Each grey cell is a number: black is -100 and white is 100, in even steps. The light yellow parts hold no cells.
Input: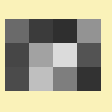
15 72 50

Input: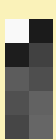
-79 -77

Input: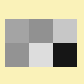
56 73

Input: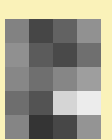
14 -43 -13 -14

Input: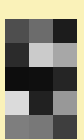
-78 59 -90

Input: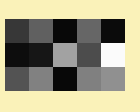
-91 -40 -94
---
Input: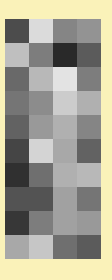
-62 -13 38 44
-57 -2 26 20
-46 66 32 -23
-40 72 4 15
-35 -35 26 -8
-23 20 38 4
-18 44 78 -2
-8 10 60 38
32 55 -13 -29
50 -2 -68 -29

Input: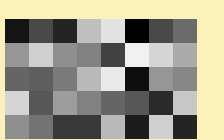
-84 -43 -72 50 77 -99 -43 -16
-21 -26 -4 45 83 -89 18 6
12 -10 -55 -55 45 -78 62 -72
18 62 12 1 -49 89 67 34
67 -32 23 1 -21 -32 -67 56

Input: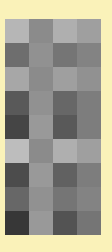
-57 20 -35 -8
-46 20 -30 -2
-40 20 -24 -2
-30 14 -19 -2
-19 14 -8 3
-14 14 -8 3
31 9 25 14
43 9 37 25
48 9 37 25

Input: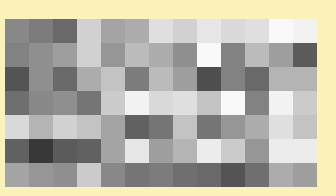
-34 12 -18 35 53 -3 47 24 -39 2 -18 41 41
-24 -56 -29 -24 29 80 24 41 85 59 18 85 85
-13 7 12 -8 59 90 70 75 53 95 2 90 59
2 12 24 64 18 47 35 12 95 2 47 24 -29
7 -3 -18 64 29 35 75 64 80 70 75 95 90
29 18 12 59 7 -8 -3 -13 -18 -34 -13 35 24
70 41 64 53 29 -24 -8 53 -8 18 35 75 53

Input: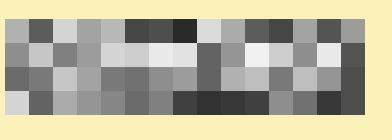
-16 -5 55 28 -5 -11 11 22 -22 39 49 -5 49 17 -39
11 55 0 22 66 61 83 77 -22 17 89 61 11 83 -34
39 -28 66 28 44 -45 -39 -67 72 34 -28 -45 28 -34 22
66 -22 34 17 5 -16 0 -50 -61 -56 -50 11 -11 -56 -39

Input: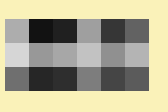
-13 -70 -64 -2 -46 -29
36 -86 -75 25 -58 -23
68 19 31 52 13 41
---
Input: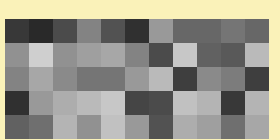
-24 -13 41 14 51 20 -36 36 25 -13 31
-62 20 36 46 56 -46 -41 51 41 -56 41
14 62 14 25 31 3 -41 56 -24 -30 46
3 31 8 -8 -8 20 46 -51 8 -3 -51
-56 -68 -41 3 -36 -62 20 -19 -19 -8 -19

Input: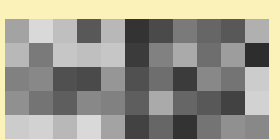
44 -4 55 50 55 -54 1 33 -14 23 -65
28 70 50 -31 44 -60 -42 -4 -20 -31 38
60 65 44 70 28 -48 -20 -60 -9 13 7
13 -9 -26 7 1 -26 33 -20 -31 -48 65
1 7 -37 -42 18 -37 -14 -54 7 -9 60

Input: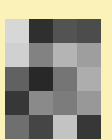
-13 -46 53 -57
63 2 41 24
-57 8 -3 19
-24 -69 -8 36
69 -63 -35 -40

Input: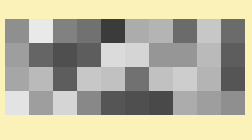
78 24 67 7 -33 -38 -43 35 24 12
12 83 1 -11 -54 35 41 -16 56 -16
30 46 -27 56 51 -11 51 61 41 -33
24 -21 -38 -27 72 67 18 18 46 -27

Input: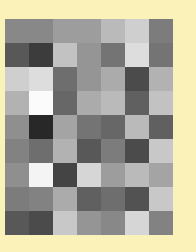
-31 -41 57 17 7 68 2
-31 -53 52 17 -9 73 -9
2 -14 40 -31 -3 -41 57
-3 2 34 -25 -14 -36 57
12 -69 29 -9 -19 46 -25
7 7 23 23 46 62 -3
62 73 -14 17 34 -41 40
40 97 -19 34 46 -25 52
12 91 -47 68 23 46 29

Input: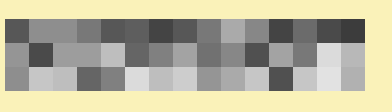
11 55 49 -21 0 72 49 61 17 33 55 -37 55 77 39
17 -42 23 23 49 -21 0 28 -11 6 -37 28 -6 72 44
-32 11 11 -6 -32 -26 -47 -32 -6 33 6 -47 -16 -42 -53

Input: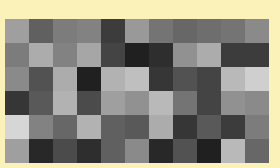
-58 -30 40 -41 25 14 45 -9 -47 14 8
8 -36 35 -75 40 50 -58 -36 -47 45 62
-3 35 2 30 -47 -75 -64 14 35 -53 -53
25 -25 -3 2 -53 20 -9 -19 -14 -9 8
68 2 -19 40 -25 -30 35 -58 -30 -53 -3
25 -69 -41 -64 -25 8 -69 -36 -75 45 -19

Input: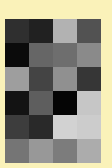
-52 -68 65 60
-63 -74 40 -36
24 -47 13 -58
-8 19 -3 35
-91 -20 -14 8
-85 -26 -96 55

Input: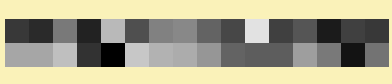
30 30 50 -61 -100 56 40 35 18 -22 -27 -27 24 -5 -85 -10
-56 -67 -5 -73 45 -38 1 7 -22 -44 77 -50 -33 -79 -50 -56
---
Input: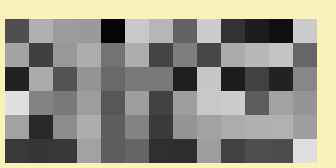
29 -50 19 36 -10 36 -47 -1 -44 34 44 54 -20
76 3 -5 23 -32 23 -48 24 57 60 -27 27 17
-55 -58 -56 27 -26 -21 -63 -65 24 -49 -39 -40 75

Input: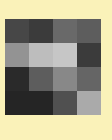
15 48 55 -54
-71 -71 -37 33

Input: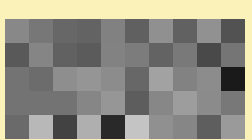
-30 4 -24 -29 2 -3 -22 -5 -43 -8
-10 -10 -10 5 18 -27 6 23 9 -6

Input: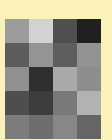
-28 16 -26 15
-39 -52 -5 40

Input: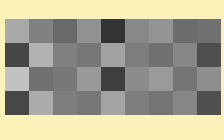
-45 39 0 -7 27 -2 -12 5 -39
-44 34 -1 -7 28 -1 -9 5 -38

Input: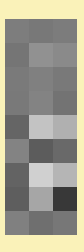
-8 14 8
-5 3 -10
3 -28 -18
-26 30 -56
